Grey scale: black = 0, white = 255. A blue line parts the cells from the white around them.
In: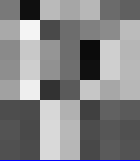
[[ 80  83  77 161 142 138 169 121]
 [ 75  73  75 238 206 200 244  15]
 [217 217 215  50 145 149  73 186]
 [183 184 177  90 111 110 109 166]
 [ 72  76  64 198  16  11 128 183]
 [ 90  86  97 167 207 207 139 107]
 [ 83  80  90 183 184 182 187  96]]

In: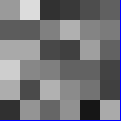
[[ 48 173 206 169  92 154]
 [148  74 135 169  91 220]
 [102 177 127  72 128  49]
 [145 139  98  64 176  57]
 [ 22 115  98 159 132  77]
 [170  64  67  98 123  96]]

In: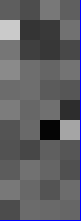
[[ 76 120  92  82  84 124 108 138 118 202  94]
 [107 104 113  71 105 103 110 110  63  52  77]
 [105  84 101  95   5 112  91 101  55  57 120]
 [102 108  80  86 165  45  86 115  72 113  95]]

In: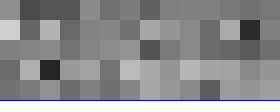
[[114 106 129 206 142]
 [123 175 133 101  74]
 [144  36 138 179  85]
 [107 153 115 104  86]
 [129 161 133 130 139]
 [112 115 140 134 113]
 [133 187 147 114 123]
 [166 169  84 166  97]
 [151 150 122 149 127]
 [137 182 136 137 129]
 [ 93 165 108 108 128]
 [155 163 103 170 120]
 [150 136  89  43 113]
 [158 150 111 129 119]]

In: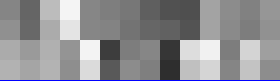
[[178 171 144 133]
 [165 154 104 101]
 [179 176 171 188]
 [142 148 228 244]
 [219 243 134 134]
 [ 89  61 131 126]
 [140 125 115 119]
 [127 134 102  95]
 [ 46  54  97  81]
 [192 221  83  79]
 [213 241 163 163]
 [133 125 138 140]
 [195 212 125 129]
 [141 159 145 150]]

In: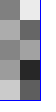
[[203 156 133 172 128]
 [ 94  39 162 102 235]]

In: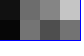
[[  6  17]
 [116 109]
 [ 78 133]
 [115 197]]
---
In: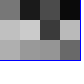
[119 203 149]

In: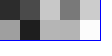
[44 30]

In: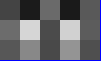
[ 68 214  73]

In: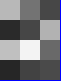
[184  70 105]

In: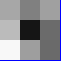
[167  21 106]

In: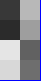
[ 56 158]
